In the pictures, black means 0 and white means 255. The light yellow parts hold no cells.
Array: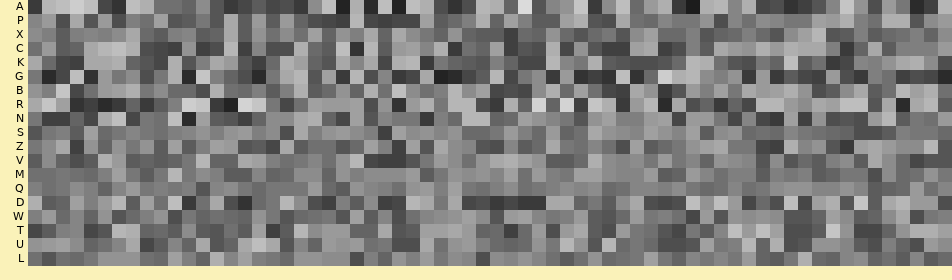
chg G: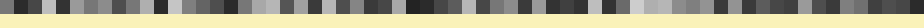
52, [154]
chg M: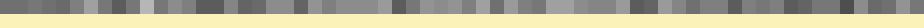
33, [133]
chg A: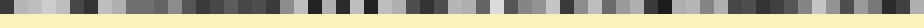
65, [182]
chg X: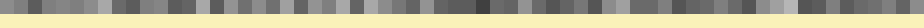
40, [106]

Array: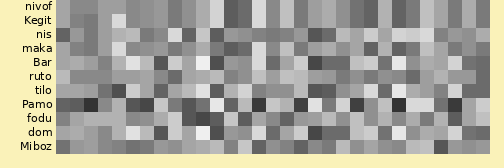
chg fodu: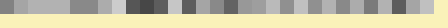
6, [144]
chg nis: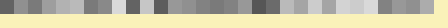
1, [152]
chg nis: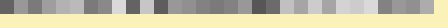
20, [186]
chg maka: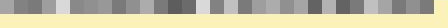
15, [137]
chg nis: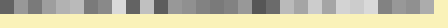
10, [198]
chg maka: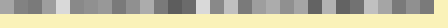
25, [122]
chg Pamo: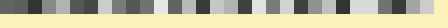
7, [198]

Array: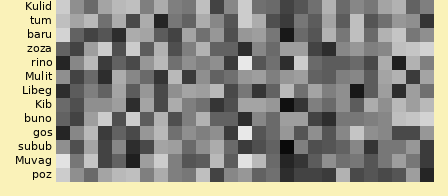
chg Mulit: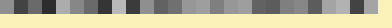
25, [59]
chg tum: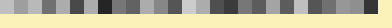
1, [164]

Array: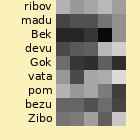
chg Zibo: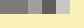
0, [116]
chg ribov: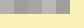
1, [152]
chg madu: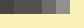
3, [116]
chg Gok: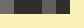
1, [54]
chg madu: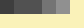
0, [68]
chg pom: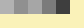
1, [152]
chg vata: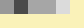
3, [172]

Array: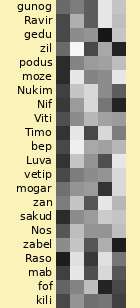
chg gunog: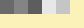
1, [125]
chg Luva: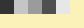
2, [148]
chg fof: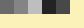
0, [100]

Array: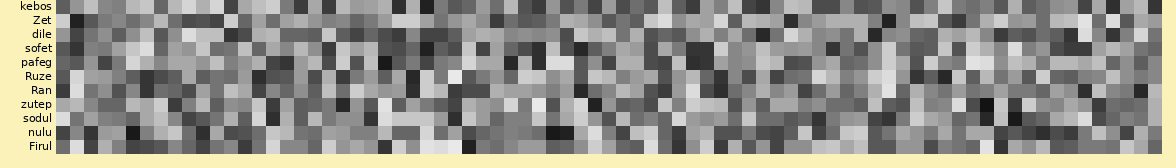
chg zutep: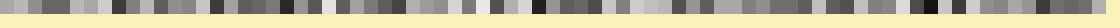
2, [135]
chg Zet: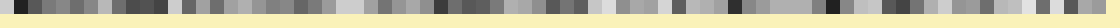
64, [60]
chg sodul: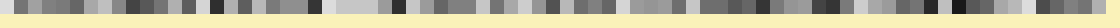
46, [143]
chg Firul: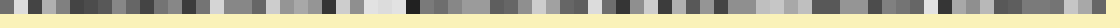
28, [233]

